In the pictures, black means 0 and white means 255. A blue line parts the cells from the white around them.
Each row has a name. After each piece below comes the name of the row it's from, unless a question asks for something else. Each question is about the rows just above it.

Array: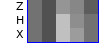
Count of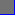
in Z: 1
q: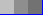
H
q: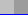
X
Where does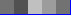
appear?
X

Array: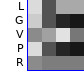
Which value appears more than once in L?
[169]
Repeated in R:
[125]

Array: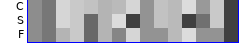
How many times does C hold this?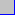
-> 2
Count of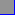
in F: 4
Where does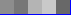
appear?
F
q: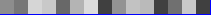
S
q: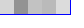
C
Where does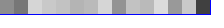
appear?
C

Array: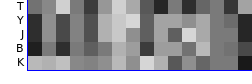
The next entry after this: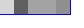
[169]
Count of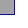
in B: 0
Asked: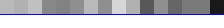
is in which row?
K

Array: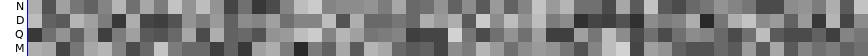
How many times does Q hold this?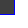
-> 5
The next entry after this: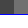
[56]
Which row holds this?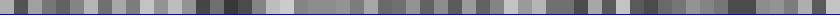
N

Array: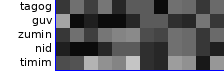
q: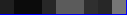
guv
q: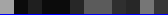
guv

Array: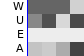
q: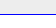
E
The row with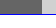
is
W
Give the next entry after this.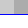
[67]
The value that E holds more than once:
[237]
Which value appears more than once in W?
[101]
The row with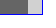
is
W

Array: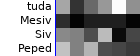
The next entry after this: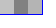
[77]
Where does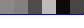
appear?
Siv
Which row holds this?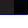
Mesiv
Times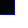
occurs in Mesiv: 2
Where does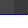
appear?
Peped
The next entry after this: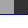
[105]

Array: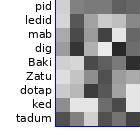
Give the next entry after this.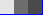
[229]
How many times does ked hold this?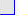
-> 3
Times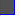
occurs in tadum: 2
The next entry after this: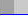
[190]
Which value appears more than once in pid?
[122]

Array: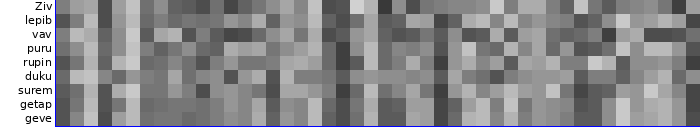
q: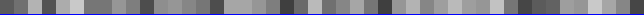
surem
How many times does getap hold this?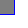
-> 2
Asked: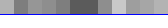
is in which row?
geve
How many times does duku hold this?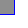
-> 7

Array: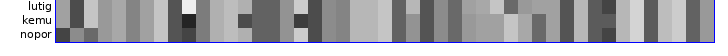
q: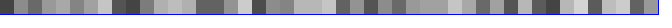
nopor
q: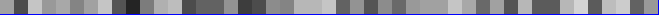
kemu
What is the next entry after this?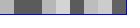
[153]

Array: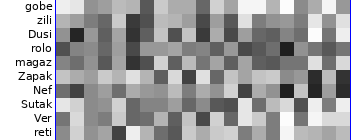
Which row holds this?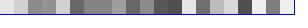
Sutak
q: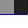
Nef
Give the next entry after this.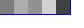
[172]

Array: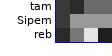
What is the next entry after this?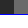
[106]
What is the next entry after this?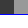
[153]
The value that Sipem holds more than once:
[153]
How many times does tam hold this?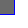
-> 2
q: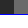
tam

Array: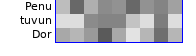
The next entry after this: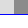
[132]
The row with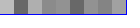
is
Penu
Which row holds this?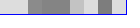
tuvun
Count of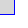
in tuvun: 0
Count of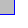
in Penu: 1
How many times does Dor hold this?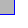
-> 3

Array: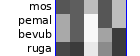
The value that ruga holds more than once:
[59]
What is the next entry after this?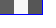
[189]
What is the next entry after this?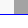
[59]
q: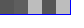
mos
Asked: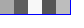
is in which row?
pemal
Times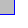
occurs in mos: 2

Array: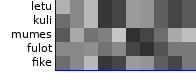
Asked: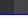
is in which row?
mumes
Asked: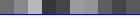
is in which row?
kuli
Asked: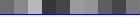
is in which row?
fike
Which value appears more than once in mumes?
[169]

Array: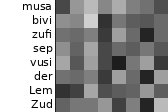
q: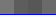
bivi
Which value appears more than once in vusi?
[159]

